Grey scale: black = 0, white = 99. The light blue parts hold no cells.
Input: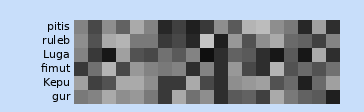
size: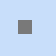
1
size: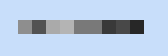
9
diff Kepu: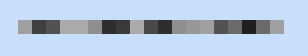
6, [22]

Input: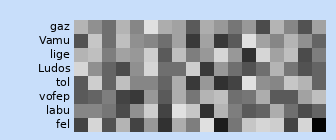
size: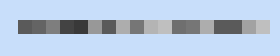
18
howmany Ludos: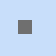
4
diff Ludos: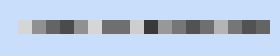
11, [43]
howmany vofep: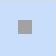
1
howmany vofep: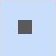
4
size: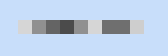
9

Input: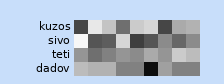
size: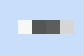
4
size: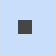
1
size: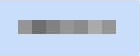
7
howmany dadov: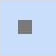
0
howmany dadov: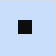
1
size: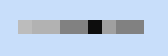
9
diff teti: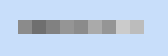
0, [58]

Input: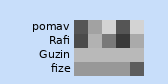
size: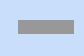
4
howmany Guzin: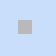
5
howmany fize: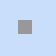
4
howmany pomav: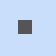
2
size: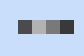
4
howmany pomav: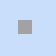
1

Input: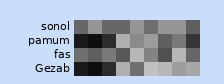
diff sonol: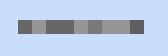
5, [43]
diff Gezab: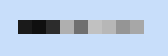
7, [61]
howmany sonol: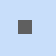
1
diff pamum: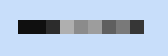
0, [10]
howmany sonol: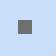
1

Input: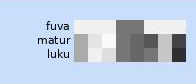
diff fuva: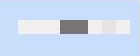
6, [93]
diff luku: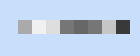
7, [18]
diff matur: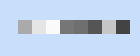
4, [40]
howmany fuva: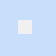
6
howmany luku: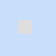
1
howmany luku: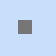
2

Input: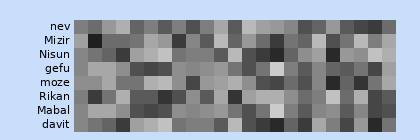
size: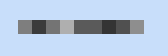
9
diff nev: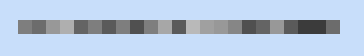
20, [27]

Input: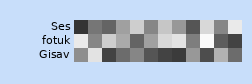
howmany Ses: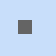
1
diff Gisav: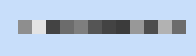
4, [52]
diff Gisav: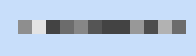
7, [23]

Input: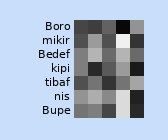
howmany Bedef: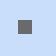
2
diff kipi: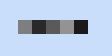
3, [60]
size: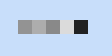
5
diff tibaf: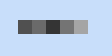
1, [45]
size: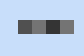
4

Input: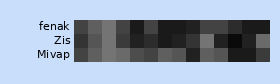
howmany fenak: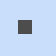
0
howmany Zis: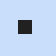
4
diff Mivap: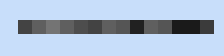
3, [41]
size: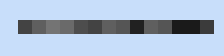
14

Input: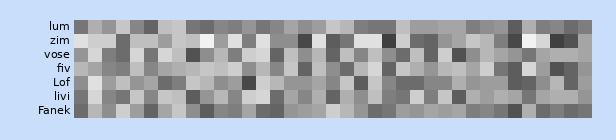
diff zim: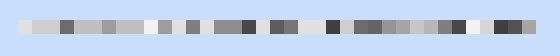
7, [77]
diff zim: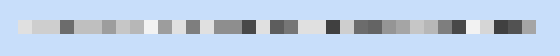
8, [74]
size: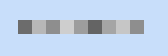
9

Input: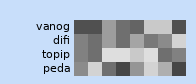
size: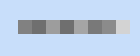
8
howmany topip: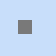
0
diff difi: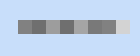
6, [54]
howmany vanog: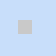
2
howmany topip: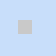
1

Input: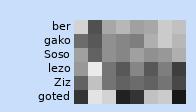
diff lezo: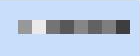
5, [34]
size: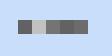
5
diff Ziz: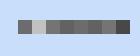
0, [38]

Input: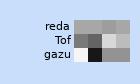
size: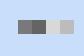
4
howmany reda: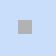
0
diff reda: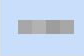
1, [65]
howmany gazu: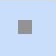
2
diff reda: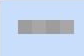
0, [65]

